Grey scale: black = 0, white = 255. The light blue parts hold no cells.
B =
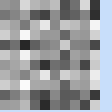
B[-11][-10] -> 151
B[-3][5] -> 161
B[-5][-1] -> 202
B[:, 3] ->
[182, 86, 185, 179, 96, 181, 107, 176, 168, 90, 102]
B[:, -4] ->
[78, 84, 198, 102, 202, 85, 99, 209, 98, 90, 93]
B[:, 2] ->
[215, 160, 122, 247, 39, 242, 185, 133, 250, 159, 184]
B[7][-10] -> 179
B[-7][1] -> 112
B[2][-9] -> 163
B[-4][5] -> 130
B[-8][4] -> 152
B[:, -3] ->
[112, 97, 188, 157, 131, 161, 145, 189, 164, 92, 134]
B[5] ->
[201, 172, 242, 181, 157, 161, 85, 161, 148, 212]
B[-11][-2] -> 216
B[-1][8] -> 72
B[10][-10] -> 157
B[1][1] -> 133
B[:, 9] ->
[55, 47, 244, 209, 72, 212, 202, 236, 218, 57, 207]
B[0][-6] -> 168
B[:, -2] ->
[216, 132, 158, 152, 129, 148, 70, 162, 157, 132, 72]
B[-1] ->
[157, 159, 184, 102, 42, 116, 93, 134, 72, 207]
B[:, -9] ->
[143, 133, 163, 170, 112, 172, 166, 159, 182, 126, 159]
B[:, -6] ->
[168, 66, 231, 152, 127, 157, 50, 230, 166, 68, 42]

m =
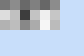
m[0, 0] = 119
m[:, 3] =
[128, 195, 171]
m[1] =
[221, 193, 61, 195, 239, 198]
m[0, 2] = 105
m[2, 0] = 178

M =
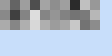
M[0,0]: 156
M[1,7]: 116
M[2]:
[171, 134, 175, 216, 175, 156, 167, 200, 115, 140]
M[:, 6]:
[159, 130, 167]
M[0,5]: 142
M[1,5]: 149
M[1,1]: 64
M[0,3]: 78
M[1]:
[137, 64, 132, 221, 133, 149, 130, 116, 122, 183]

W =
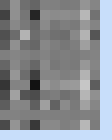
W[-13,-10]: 101
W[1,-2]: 183
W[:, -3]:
[124, 138, 122, 136, 126, 123, 122, 130, 154, 119, 122, 125, 132]
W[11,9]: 126
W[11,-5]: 127
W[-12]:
[65, 144, 118, 37, 143, 139, 141, 138, 183, 114]
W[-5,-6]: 152
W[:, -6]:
[129, 143, 138, 122, 135, 131, 138, 134, 152, 121, 159, 128, 137]
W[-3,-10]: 93
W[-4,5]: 125
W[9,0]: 75
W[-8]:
[127, 133, 129, 124, 131, 123, 126, 123, 129, 131]
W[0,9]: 133
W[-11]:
[102, 136, 121, 103, 138, 119, 126, 122, 152, 132]
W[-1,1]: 148
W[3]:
[80, 108, 179, 109, 122, 112, 109, 136, 179, 85]
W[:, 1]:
[145, 144, 136, 108, 144, 133, 136, 150, 131, 161, 134, 130, 148]
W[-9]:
[91, 144, 112, 103, 135, 126, 119, 126, 159, 129]
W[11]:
[130, 130, 127, 126, 128, 127, 127, 125, 128, 126]
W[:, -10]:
[101, 65, 102, 80, 91, 127, 102, 77, 53, 75, 93, 130, 74]
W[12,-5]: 137
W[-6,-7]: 63
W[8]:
[53, 131, 132, 18, 152, 140, 152, 154, 198, 93]

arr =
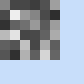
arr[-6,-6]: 134
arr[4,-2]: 172
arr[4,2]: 193
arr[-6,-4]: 71
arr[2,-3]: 153
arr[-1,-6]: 85
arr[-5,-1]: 46
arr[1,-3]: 133
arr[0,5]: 159
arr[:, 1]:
[70, 238, 98, 227, 84, 48]
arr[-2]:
[96, 84, 193, 71, 172, 94]

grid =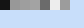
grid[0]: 20
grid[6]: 156
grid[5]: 237
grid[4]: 107

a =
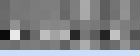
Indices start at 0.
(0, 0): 105
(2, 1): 145
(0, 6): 107
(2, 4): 136
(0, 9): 130
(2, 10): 108
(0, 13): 113
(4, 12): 147
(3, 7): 38
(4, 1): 111
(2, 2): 114
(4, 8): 172
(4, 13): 113
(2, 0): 105
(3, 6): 182
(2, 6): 135
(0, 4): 126
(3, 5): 162
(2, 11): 138
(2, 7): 110

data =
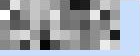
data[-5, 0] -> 94
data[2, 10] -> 124
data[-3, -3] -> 142
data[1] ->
[254, 77, 149, 197, 168, 226, 116, 124, 119, 232, 53, 154]
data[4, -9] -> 191
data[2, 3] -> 189
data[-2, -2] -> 166
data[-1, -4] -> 120
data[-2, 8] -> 116
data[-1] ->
[135, 148, 60, 191, 7, 79, 137, 153, 120, 144, 235, 201]
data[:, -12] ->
[94, 254, 136, 149, 135]
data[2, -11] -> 89
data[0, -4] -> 28
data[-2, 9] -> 141
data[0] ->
[94, 226, 166, 197, 181, 153, 116, 20, 28, 139, 204, 181]

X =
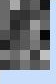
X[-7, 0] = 105
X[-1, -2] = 86
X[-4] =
[79, 56, 89, 129, 7]
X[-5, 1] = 41
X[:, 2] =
[72, 50, 64, 89, 88, 147, 114]
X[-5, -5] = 107
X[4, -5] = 32
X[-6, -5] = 105
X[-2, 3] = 58

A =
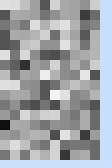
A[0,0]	223
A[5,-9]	119
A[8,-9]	221
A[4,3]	201
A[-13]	[84, 170, 168, 180, 207, 111, 197, 163, 88, 180]
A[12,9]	106
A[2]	[119, 145, 120, 221, 177, 211, 225, 178, 116, 131]
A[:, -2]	[144, 60, 116, 88, 116, 172, 144, 228, 172, 144, 116, 172, 172, 60, 116, 172]
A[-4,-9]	170
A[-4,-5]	145
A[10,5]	78
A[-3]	[154, 145, 168, 180, 177, 78, 225, 178, 60, 156]
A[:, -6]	[86, 116, 177, 207, 146, 86, 146, 237, 86, 86, 116, 207, 116, 177, 116, 177]
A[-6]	[119, 145, 96, 78, 116, 78, 168, 134, 116, 82]
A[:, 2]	[192, 168, 120, 168, 192, 216, 48, 168, 144, 168, 96, 216, 168, 168, 192, 120]
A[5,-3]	163
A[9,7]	134
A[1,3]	160
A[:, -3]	[163, 163, 178, 163, 178, 163, 178, 134, 193, 134, 134, 119, 134, 178, 119, 163]
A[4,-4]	225
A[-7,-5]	244
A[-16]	[223, 221, 192, 160, 86, 211, 168, 163, 144, 205]
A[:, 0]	[223, 84, 119, 84, 84, 223, 119, 188, 223, 154, 119, 154, 15, 154, 188, 119]
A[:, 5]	[211, 145, 211, 111, 145, 78, 211, 178, 111, 244, 78, 211, 145, 78, 211, 211]
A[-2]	[188, 221, 192, 140, 116, 211, 112, 119, 116, 106]
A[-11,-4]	112
